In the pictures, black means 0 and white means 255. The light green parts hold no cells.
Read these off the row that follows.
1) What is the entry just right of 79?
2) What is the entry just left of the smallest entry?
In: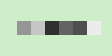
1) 236
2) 198

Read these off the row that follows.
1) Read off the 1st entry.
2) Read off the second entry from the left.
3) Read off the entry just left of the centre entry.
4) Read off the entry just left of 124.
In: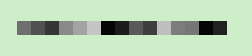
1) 111
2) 81
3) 5
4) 190

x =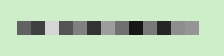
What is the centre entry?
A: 157
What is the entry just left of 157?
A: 51
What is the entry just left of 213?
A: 64
